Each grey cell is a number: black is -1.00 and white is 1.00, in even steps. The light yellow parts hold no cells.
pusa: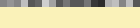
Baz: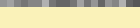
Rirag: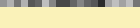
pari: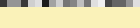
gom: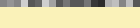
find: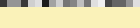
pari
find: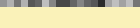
Rirag
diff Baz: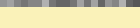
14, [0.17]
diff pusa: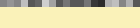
19, [0.50]
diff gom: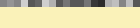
8, [0.27]

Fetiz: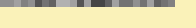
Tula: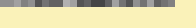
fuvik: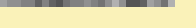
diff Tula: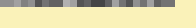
25, [0.01]
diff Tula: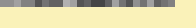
5, [0.13]
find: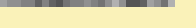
fuvik

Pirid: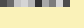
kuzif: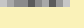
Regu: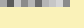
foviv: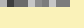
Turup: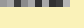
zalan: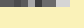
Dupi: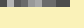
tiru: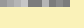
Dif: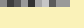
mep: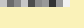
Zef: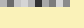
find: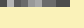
Dupi
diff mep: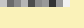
4, [0.55]

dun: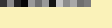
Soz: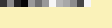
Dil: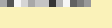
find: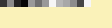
Soz
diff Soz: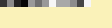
9, [0.43]
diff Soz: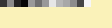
8, [0.93]
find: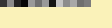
dun
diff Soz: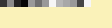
11, [0.10]

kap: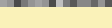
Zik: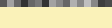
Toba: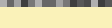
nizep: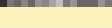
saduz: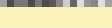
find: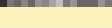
nizep
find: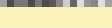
saduz
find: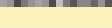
kap
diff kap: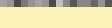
10, [-0.06]

